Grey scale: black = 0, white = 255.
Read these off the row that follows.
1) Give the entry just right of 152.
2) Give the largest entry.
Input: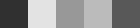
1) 187
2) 227

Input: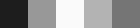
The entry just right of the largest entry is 179
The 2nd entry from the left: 152
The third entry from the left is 250

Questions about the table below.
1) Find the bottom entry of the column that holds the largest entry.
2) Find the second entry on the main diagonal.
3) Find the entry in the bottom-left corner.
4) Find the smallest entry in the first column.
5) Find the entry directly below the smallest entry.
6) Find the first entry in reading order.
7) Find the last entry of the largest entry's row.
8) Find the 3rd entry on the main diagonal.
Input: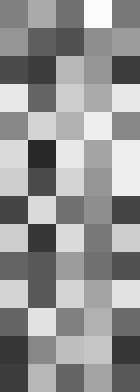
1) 164
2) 94
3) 61
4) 55
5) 75
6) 128
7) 121
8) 183

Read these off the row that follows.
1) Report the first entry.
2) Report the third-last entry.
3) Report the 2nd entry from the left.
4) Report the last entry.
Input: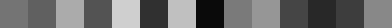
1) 116
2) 40
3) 96
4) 136

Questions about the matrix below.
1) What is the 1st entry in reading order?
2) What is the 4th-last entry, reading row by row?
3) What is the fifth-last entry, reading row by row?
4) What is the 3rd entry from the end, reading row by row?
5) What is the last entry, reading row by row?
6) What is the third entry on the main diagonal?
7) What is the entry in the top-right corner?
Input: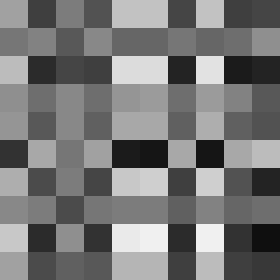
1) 161
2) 63
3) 181
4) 188
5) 56
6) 69
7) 69

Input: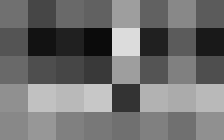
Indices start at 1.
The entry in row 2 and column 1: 84
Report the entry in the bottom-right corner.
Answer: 144
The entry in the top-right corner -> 91
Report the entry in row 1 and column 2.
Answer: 70
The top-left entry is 112
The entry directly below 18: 78
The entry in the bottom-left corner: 136
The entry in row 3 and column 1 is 105
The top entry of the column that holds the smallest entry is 97
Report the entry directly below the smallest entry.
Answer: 57
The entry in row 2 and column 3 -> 32

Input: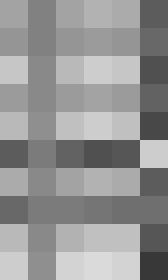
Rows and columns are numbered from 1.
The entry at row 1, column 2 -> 129
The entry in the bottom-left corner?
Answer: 205
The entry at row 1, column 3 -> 163
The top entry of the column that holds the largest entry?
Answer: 178
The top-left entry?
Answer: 163
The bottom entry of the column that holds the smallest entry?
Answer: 56
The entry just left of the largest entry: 211
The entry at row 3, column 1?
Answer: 198
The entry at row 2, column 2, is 129
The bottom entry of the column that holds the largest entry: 218
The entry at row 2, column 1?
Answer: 149
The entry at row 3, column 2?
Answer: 137
